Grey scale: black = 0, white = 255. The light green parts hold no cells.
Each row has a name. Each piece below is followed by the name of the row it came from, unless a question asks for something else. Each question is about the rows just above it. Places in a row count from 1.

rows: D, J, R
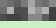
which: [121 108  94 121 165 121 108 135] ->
D
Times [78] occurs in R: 2
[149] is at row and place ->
J, 6
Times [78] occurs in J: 2

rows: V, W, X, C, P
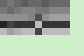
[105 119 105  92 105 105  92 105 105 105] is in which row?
V
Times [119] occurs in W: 4
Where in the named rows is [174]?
P, 3

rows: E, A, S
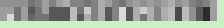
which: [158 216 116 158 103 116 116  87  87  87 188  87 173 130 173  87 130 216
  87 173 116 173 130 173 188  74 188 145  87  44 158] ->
S
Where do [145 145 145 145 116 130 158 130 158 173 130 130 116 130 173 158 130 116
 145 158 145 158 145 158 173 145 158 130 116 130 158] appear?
E
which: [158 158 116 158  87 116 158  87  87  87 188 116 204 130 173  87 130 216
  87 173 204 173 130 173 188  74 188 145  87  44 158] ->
A
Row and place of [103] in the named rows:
S, 5
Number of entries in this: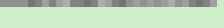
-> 31

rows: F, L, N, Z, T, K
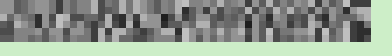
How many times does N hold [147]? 12
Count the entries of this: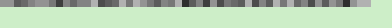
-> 53
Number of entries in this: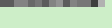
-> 15
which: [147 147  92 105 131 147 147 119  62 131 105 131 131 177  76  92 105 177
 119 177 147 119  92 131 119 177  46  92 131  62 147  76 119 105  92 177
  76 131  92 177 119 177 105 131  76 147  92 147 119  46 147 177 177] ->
L
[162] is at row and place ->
N, 45
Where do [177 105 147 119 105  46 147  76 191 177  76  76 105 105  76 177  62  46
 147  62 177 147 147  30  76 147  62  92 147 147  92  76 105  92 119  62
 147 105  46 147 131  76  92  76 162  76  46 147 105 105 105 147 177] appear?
N

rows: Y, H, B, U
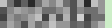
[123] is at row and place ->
B, 3
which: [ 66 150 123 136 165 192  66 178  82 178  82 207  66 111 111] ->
B
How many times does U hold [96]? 1

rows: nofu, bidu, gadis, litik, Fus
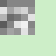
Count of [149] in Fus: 2
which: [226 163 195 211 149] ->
bidu
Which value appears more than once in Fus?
[149]
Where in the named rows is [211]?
bidu, 4
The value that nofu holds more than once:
[133]
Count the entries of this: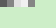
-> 5

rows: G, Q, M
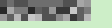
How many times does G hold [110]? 6
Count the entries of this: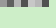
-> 7
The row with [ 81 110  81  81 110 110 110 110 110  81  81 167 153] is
G
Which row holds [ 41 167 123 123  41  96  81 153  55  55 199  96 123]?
Q

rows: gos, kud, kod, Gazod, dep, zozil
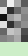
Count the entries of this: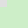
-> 1
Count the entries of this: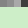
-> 4
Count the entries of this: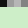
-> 4
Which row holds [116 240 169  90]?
gos

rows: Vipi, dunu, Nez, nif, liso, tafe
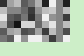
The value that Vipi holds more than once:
[32]
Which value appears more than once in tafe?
[240]
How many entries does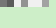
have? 7

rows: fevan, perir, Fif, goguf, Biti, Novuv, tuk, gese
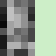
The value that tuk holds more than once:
[177]
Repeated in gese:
[54]

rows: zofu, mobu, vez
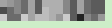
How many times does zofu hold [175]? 3
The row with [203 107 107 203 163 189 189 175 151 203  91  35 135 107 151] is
vez
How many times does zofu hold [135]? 2
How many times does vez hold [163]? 1
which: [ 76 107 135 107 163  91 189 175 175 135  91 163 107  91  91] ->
mobu
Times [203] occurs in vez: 3

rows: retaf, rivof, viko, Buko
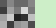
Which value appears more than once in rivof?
[121]
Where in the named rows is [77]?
Buko, 5

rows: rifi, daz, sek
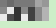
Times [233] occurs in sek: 2
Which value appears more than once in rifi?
[121]
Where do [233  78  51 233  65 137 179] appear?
sek
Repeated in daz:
[137]

